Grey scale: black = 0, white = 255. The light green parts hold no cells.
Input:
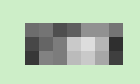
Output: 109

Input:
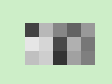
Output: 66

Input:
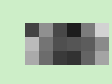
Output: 66

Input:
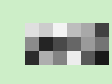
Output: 223

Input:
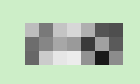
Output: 189

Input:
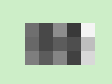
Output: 111

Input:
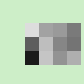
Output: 221
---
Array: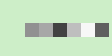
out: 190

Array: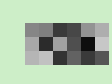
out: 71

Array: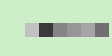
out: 150

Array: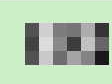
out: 117

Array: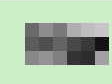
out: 174

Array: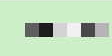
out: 240

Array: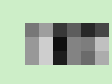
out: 93

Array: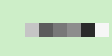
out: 141

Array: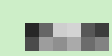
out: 212

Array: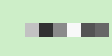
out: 248
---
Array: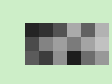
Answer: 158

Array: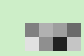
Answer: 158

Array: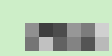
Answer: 76

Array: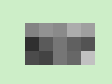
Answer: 118

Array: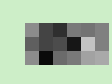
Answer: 76

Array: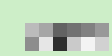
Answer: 98

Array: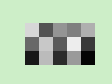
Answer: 90
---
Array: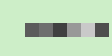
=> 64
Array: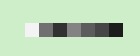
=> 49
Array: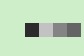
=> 132
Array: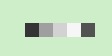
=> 210
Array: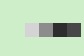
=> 45
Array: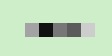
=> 119
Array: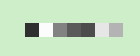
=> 130
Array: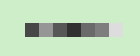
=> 87
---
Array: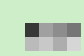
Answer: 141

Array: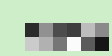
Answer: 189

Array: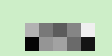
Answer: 133

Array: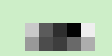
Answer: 3

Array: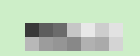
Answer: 205

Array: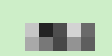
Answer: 211

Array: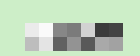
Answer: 59
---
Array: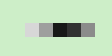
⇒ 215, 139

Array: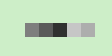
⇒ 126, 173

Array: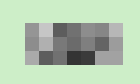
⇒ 149, 162

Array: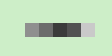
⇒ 143, 201

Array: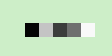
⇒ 4, 249

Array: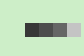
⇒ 55, 196
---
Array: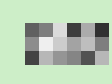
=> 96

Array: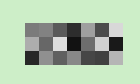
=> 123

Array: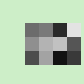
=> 108

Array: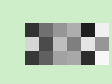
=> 50

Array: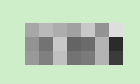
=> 167

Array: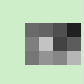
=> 106

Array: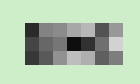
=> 42

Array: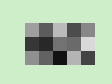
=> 159
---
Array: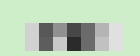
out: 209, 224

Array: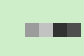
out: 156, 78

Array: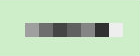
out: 159, 238

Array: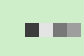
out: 60, 158

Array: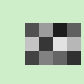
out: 81, 48

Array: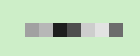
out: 161, 108

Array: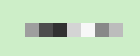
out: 158, 188

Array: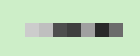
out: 204, 107

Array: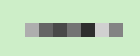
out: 174, 131
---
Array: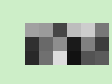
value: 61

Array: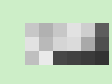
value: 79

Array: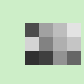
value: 197

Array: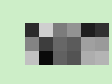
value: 154

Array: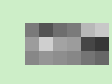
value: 55

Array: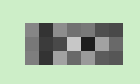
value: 105

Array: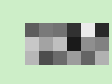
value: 129

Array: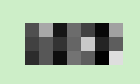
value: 93
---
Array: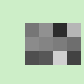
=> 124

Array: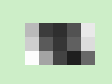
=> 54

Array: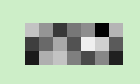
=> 169

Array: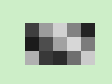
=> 162

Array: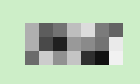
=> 32

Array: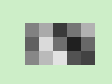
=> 111

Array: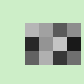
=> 196

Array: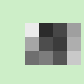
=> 59

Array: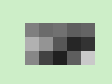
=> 87
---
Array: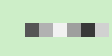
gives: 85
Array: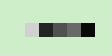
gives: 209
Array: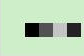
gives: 1
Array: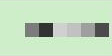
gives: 124
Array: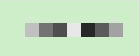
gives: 192
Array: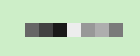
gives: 102
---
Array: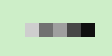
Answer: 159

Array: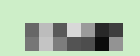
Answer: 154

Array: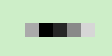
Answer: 38

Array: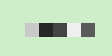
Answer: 68

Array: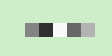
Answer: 249

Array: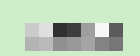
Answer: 158

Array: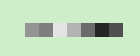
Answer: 107

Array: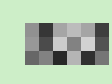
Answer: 188

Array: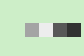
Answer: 237

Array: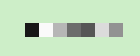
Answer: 86
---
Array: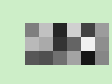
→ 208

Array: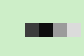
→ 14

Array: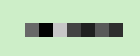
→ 32

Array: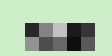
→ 194

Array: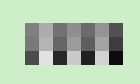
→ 107

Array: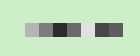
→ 225

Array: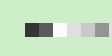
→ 223
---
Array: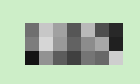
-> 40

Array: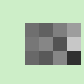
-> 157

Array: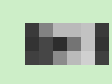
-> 58

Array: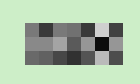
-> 65

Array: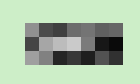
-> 102

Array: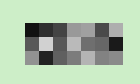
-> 174

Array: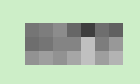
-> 96
